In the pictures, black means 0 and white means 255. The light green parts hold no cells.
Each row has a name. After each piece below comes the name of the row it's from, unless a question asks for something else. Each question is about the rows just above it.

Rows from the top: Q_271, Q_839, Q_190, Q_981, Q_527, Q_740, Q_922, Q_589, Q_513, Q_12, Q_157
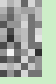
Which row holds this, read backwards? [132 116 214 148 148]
Q_981
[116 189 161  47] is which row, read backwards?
Q_740
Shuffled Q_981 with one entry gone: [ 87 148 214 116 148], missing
[132]

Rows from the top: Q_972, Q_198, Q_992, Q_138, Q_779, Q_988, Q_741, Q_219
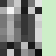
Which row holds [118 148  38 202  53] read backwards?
Q_219
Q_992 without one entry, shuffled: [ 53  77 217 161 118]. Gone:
[103]

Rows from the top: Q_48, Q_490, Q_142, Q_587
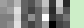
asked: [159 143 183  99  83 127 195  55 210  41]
Q_48
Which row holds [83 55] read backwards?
Q_142

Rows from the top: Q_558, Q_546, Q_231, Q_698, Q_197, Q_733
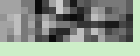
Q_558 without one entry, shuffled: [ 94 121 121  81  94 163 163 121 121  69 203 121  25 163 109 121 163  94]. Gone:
[11]
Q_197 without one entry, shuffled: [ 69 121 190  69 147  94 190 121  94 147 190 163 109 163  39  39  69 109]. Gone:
[134]
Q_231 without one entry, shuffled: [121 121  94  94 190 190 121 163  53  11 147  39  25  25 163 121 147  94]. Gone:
[177]

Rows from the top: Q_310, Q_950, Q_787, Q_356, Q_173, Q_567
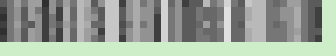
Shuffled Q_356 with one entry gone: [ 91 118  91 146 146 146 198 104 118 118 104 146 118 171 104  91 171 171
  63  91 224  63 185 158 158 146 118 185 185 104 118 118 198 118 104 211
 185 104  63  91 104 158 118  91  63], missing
[78]
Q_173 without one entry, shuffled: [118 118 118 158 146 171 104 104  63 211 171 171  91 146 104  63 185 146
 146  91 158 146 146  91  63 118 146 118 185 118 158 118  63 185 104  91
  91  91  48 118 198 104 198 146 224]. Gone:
[134]
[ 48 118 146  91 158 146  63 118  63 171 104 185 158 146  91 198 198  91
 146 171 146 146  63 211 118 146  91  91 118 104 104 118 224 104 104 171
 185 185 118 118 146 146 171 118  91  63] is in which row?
Q_787

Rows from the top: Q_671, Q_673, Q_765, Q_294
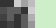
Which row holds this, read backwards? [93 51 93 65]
Q_765
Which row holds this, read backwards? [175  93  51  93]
Q_765
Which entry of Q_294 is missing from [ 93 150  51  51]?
[65]
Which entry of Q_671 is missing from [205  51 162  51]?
[189]
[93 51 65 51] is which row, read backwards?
Q_294
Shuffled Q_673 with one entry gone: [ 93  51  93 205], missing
[78]

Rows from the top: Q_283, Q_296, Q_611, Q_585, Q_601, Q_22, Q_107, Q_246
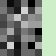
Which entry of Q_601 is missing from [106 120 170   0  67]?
[93]
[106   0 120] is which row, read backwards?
Q_283
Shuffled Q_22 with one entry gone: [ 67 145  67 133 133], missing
[51]

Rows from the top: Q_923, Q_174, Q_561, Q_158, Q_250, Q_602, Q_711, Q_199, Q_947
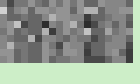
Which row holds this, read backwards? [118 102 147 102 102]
Q_947
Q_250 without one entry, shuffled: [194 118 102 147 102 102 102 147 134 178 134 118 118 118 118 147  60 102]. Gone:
[163]
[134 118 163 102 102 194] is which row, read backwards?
Q_250
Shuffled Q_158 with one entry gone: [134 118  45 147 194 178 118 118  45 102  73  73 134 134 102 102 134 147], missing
[89]
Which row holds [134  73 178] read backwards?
Q_602
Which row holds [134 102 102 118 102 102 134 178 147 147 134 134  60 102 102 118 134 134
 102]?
Q_561

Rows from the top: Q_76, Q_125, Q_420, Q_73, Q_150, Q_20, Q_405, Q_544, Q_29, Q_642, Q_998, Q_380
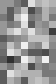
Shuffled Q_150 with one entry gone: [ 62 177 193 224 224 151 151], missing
[164]
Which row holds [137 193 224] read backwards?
Q_544
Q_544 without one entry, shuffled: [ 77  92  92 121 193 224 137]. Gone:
[108]
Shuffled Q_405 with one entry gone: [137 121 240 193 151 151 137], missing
[208]

